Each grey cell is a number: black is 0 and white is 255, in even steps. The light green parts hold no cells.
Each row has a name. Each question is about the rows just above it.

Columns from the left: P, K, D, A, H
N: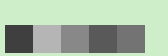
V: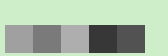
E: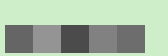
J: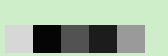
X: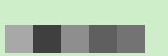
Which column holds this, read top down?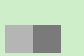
K
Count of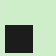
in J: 1

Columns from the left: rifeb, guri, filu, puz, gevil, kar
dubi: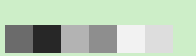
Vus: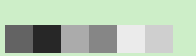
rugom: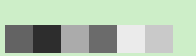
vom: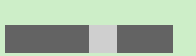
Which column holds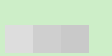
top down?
kar
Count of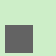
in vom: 5
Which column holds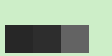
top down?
guri
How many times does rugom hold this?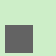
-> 1

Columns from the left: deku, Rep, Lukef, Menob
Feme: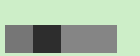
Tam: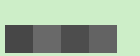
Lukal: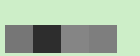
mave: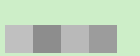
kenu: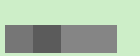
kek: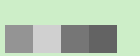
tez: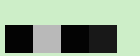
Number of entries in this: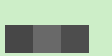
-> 3
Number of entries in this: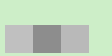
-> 3
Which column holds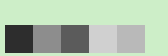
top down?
Rep

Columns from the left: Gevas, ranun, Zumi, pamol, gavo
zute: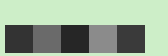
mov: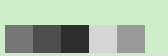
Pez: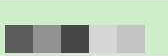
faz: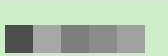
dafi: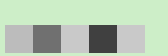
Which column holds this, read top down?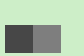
Zumi
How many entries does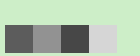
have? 4
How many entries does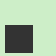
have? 1

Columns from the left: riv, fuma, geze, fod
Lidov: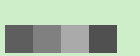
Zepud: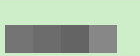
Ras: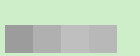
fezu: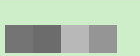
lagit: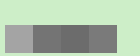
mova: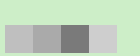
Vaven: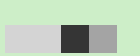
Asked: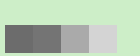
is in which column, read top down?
fuma
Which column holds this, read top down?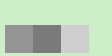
fod
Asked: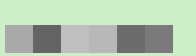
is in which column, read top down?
geze

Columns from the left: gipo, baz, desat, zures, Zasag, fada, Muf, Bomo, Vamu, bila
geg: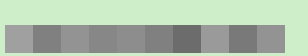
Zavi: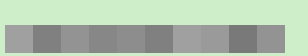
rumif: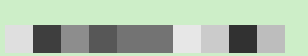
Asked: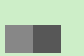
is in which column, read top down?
zures
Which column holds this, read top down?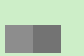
Zasag
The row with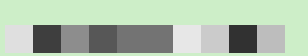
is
rumif
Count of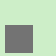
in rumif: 2

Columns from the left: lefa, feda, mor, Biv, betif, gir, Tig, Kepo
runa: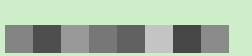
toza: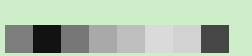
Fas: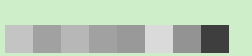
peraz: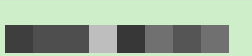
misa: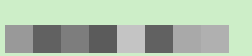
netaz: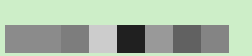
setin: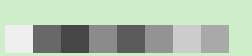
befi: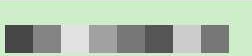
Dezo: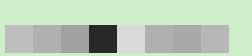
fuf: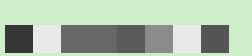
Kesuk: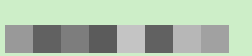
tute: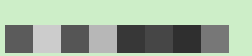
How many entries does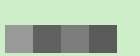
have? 4
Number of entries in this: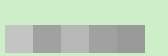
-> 5
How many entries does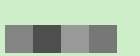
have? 4
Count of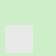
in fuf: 2
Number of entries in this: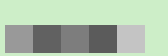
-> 5
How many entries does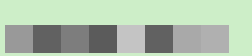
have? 8

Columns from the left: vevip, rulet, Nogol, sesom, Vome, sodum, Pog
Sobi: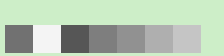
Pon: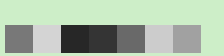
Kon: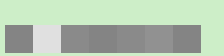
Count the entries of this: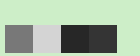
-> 4
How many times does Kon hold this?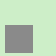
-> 2
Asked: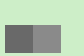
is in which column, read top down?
Vome
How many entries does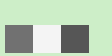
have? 3
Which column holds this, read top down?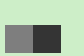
sesom
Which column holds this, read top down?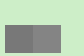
vevip

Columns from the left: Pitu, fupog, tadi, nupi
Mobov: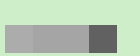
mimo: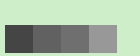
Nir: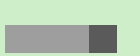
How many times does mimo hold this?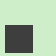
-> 0
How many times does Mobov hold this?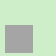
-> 2
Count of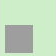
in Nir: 3
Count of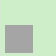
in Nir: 0
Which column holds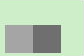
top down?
tadi
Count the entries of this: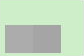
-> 2

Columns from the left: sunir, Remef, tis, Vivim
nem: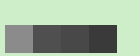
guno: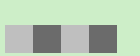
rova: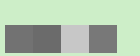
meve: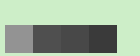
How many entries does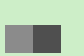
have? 2
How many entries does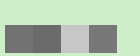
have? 4
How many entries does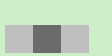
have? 3
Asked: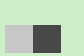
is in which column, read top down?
tis
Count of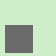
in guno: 2
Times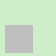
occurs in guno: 2

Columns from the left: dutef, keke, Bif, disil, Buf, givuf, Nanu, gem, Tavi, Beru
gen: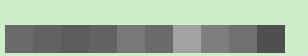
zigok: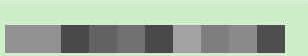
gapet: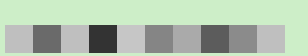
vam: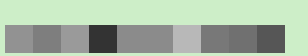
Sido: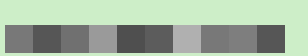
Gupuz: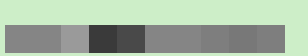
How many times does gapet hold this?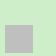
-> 3
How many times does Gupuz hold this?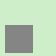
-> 4
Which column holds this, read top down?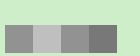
dutef
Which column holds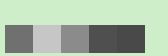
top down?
Buf
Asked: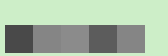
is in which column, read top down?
givuf
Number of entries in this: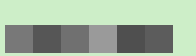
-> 6

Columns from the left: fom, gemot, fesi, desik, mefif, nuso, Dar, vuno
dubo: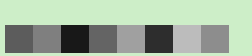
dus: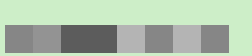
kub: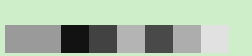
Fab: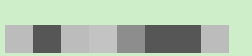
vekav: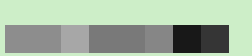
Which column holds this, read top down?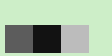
fesi
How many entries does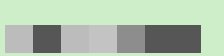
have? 7
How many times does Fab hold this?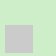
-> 0
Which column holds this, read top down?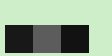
fesi
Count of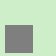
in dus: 0
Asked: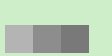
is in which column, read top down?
mefif
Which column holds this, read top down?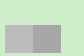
fesi

